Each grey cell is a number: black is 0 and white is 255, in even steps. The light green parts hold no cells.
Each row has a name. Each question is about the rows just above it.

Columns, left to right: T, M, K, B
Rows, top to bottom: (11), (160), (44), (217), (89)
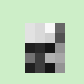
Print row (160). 226	217	207	81
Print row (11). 226	217	248	102
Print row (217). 114	61	177	167
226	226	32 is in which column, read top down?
T
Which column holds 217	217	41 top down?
M
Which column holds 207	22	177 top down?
K

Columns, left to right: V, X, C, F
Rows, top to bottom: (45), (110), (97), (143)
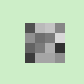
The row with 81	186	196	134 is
(45)
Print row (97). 99	123	174	49
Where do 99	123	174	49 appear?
(97)
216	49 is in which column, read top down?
F
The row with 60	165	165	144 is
(143)
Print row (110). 144	111	123	216

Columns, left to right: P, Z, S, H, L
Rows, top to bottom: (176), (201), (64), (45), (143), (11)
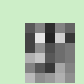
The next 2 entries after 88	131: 45	131
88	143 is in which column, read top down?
Z

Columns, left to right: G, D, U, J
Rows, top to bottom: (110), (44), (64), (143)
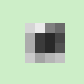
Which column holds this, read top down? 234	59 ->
D
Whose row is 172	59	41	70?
(44)
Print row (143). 202	163	181	193
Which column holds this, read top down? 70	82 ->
J

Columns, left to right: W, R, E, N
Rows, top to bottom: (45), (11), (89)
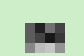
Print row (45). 92	33	113	68
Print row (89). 135	188	198	147
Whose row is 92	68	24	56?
(11)
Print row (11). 92	68	24	56

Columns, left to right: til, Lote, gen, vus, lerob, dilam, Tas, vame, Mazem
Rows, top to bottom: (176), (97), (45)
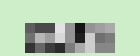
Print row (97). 112	182	159	215	147	31	205	112	124
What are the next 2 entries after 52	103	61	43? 124	170
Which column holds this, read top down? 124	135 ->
Mazem
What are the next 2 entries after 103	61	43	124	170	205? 135	135

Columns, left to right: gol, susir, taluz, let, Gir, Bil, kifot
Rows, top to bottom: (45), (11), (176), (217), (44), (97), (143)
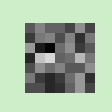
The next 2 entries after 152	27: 5	109
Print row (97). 120	59	39	59	109	152	48
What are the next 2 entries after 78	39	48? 98	152
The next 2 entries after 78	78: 39	48
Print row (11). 59	120	131	78	131	48	120
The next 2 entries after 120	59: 39	59
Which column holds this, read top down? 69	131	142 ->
Gir

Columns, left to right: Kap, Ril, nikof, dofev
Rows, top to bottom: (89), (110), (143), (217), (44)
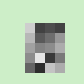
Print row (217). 140	229	57	121
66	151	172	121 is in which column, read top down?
dofev
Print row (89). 206	66	78	66
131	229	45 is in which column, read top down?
Ril
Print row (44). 100	45	195	172
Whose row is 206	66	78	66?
(89)

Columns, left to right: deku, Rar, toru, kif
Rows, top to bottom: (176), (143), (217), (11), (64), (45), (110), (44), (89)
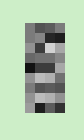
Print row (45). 146	187	176	113
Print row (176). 123	83	92	123

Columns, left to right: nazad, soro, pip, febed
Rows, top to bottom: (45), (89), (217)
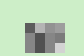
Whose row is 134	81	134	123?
(89)
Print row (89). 134	81	134	123
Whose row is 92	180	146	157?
(45)
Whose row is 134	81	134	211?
(217)

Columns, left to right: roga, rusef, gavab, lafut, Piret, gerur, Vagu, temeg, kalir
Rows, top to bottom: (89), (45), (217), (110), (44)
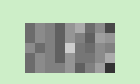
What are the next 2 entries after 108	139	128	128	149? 96	128
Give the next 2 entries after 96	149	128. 96	159

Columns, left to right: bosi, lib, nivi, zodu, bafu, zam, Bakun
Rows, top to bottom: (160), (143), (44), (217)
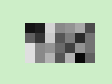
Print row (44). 223	137	147	106	65	147	115
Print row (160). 20	30	212	137	147	169	76
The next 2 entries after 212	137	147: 169	76
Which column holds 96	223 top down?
bosi
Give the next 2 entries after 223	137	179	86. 179	8
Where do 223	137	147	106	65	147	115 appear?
(44)
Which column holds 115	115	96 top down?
Bakun

